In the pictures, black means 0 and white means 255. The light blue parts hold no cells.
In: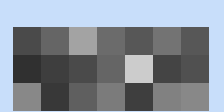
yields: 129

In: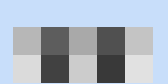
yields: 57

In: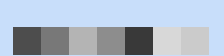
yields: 216

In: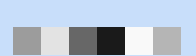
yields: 249

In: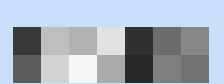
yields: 127

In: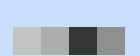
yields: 53
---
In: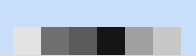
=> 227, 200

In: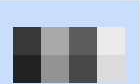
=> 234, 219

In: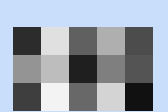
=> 243, 224

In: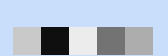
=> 236, 201

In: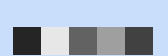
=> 231, 159

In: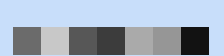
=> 200, 170

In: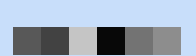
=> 197, 141

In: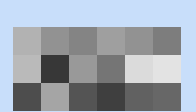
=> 227, 219
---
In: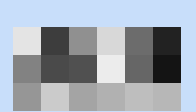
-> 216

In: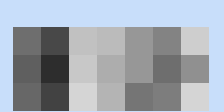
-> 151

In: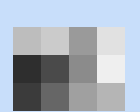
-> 203

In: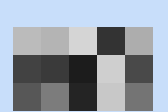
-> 213

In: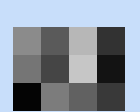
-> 90

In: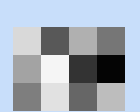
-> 88

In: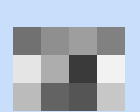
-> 143
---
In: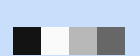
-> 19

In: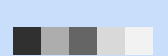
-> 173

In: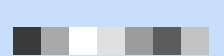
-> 224

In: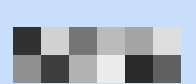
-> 179

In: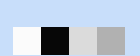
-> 251

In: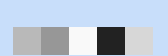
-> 151
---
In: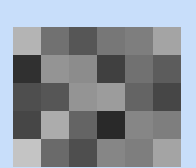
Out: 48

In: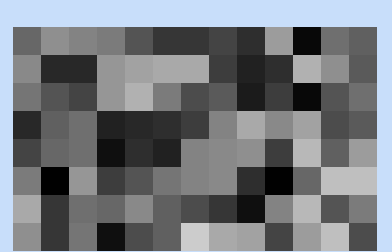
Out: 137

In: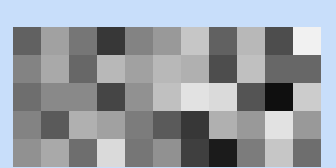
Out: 131

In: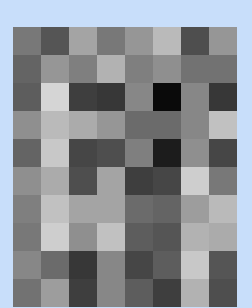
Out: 100

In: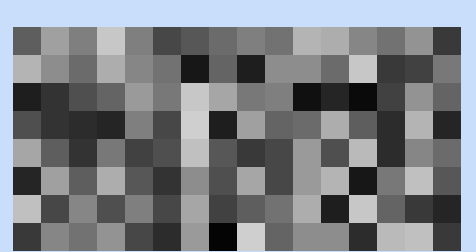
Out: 180
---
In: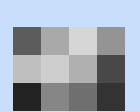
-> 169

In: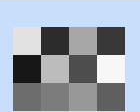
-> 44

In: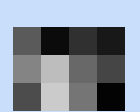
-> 11

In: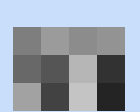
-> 155

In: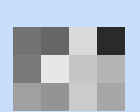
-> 102

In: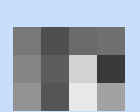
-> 79
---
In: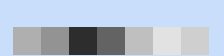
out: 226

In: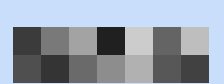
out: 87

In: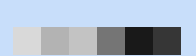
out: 25

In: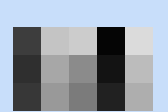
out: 33

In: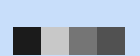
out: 117

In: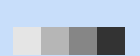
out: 134

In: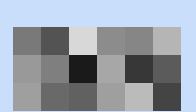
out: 187

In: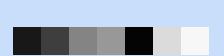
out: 219

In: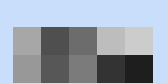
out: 51
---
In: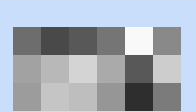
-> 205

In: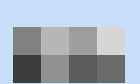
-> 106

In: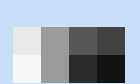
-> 19

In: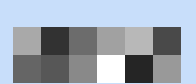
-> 153

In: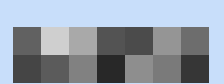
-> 54

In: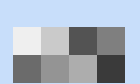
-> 58

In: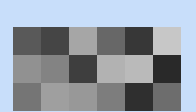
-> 41
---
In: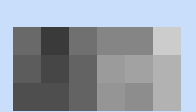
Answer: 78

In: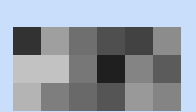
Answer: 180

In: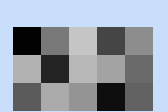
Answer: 91

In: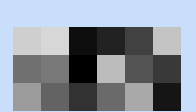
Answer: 155

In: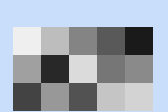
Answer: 67

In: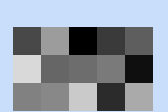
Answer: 129

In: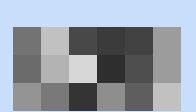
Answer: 148

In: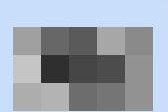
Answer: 173

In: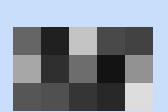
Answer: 86
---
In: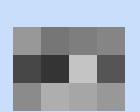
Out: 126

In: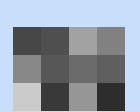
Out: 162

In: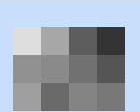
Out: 93

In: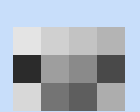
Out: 195

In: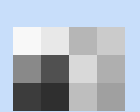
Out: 182

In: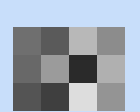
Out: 184

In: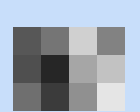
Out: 208
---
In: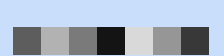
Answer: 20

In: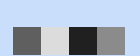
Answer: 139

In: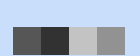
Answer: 146

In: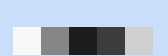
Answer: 60

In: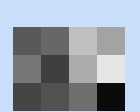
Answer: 163

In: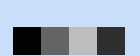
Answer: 47

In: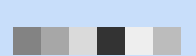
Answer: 51

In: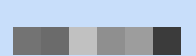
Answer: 143
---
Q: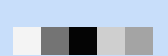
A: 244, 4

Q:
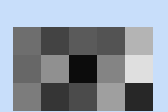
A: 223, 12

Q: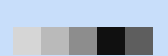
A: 214, 16

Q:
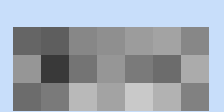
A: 201, 57

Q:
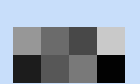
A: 201, 2

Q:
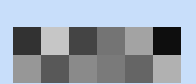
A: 198, 14
